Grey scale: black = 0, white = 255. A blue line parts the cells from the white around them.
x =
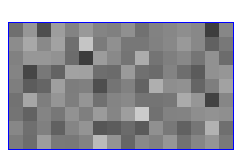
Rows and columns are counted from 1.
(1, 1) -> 111
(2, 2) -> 168
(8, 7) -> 86
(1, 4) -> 157
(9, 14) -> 134
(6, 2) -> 166
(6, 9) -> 137
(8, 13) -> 97
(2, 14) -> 136
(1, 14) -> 136
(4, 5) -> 162
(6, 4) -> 149
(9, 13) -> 114
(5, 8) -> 116
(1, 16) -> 135
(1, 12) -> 135
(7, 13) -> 131
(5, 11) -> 175
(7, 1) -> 116
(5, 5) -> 125
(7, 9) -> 158
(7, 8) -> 133
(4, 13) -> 110
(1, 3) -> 78
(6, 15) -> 66
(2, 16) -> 120
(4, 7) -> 110
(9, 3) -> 157
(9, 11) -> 129
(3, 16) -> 108
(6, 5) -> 126
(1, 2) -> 150
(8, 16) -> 111
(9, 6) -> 131
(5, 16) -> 162
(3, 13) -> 136
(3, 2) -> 151
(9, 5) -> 120

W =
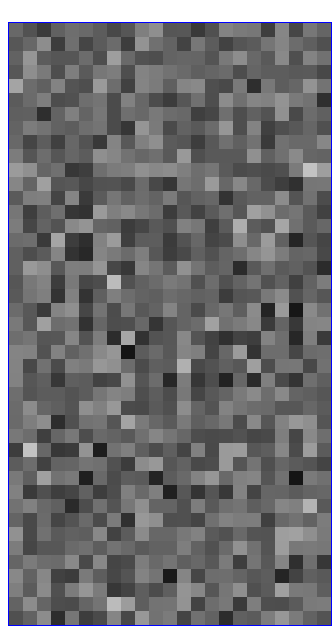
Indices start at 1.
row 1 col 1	104
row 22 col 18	136
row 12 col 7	82
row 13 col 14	98
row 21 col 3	58
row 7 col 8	75
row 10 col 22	102
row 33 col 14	131
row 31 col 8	114
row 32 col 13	98
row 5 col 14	137
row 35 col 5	42
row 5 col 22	147
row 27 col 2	84
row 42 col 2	140
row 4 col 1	87
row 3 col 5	86
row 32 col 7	112
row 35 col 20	134
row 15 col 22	90
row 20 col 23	86
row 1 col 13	87
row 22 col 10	104
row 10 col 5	102
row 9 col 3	93
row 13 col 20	140
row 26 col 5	95
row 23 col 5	134
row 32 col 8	81
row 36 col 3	107
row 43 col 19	125
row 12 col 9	73
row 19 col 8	188
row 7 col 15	70
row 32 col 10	140
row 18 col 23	43
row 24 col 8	150
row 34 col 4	62

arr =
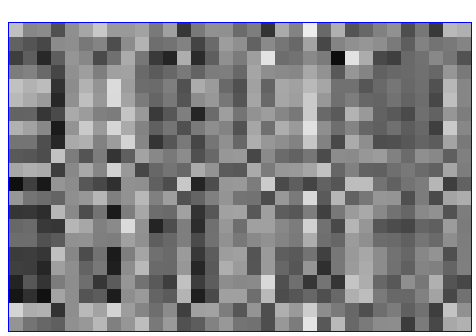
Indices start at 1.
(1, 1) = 191
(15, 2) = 107
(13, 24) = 182
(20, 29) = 104
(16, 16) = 145
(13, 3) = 109
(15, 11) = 36
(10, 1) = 89
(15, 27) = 86
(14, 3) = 45
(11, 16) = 91
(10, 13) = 140
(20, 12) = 91
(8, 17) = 82
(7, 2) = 100
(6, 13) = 84
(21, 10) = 133
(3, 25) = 226
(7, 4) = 74
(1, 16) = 144
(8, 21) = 154
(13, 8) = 128
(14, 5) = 137
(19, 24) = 53
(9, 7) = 129
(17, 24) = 119
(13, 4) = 100
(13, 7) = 182
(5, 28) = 118
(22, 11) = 121
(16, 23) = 111
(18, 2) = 61
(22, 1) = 148
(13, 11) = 128
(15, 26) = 150
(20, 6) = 84
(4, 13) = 121
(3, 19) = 227
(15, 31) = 95

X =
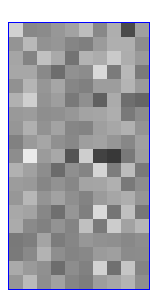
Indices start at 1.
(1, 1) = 209
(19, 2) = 186
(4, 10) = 122
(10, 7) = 66
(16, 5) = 134
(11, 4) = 107
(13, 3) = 148
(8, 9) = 177
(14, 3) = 135
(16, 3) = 164
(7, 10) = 140
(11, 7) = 213
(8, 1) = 150
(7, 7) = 165
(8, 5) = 134
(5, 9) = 180
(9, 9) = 135
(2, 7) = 155
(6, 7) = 96
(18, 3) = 144
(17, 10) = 140
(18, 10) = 132
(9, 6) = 158
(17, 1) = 122
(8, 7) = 159
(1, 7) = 136
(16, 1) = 121
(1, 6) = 189
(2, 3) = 146
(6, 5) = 121
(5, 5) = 134
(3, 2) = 131
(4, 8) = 123
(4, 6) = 140
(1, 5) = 162

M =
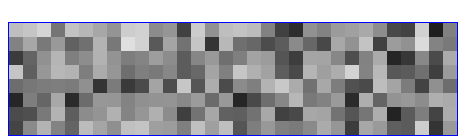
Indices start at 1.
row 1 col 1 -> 190
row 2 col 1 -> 130
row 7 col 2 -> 79
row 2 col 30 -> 219
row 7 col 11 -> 176
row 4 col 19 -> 162
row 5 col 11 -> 164
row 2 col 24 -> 168
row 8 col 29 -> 91
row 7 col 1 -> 75
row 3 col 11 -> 157
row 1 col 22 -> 145
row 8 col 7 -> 165
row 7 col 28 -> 35
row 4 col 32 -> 155
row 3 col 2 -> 100
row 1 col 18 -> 188
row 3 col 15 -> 153
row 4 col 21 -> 73
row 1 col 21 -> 45
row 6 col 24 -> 154
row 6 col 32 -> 170
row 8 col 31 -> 52
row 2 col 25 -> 146
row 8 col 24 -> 150
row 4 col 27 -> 184
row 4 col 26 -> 131
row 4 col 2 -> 95
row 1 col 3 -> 213
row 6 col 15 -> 107
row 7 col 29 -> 91
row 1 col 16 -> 190
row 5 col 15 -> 173
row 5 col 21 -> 171
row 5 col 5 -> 123
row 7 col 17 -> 95
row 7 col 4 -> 179
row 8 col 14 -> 192

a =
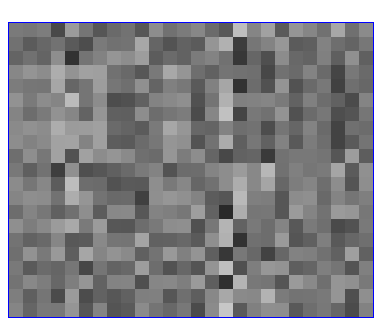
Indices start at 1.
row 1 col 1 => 122
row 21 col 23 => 120
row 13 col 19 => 125
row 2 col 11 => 101
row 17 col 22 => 127
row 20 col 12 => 86
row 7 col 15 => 134
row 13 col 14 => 131
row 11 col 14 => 109
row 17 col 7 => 133
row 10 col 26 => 93
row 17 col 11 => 115
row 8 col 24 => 67
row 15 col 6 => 122
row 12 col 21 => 125
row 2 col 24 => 110
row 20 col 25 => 79
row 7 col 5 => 134
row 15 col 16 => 180
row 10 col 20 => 114
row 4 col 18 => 111
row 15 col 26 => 121
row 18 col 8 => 99
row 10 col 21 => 120
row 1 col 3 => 125
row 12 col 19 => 165
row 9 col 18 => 119
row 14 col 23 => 114
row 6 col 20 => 122
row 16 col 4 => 134
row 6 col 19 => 133
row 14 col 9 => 137
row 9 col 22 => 124
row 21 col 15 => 139
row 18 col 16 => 191
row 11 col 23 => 122
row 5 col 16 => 166
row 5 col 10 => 144
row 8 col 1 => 138
